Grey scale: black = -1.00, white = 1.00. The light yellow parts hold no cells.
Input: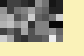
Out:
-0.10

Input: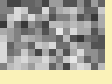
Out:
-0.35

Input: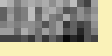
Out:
-0.24

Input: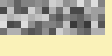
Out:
0.25

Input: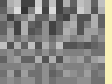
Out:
0.37

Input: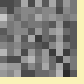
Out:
-0.30
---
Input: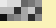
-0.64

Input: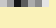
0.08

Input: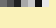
-0.86

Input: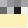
-0.77

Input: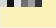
0.25

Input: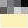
0.66
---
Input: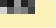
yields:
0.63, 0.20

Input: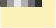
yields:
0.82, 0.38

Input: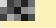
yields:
0.68, 0.35

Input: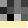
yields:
0.51, 0.26

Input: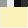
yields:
0.87, 0.20

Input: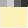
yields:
0.60, 0.37

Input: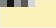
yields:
0.69, 0.25
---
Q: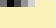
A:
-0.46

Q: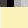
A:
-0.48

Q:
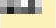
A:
-0.43

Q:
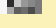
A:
-0.40

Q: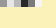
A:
-0.04

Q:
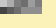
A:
-0.27

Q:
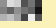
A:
-0.60

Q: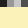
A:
-0.39
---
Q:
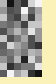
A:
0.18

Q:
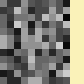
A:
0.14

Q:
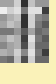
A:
0.07

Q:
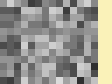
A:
-0.06

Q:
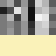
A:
-0.04

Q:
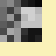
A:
-0.28

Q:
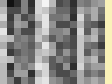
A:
0.45
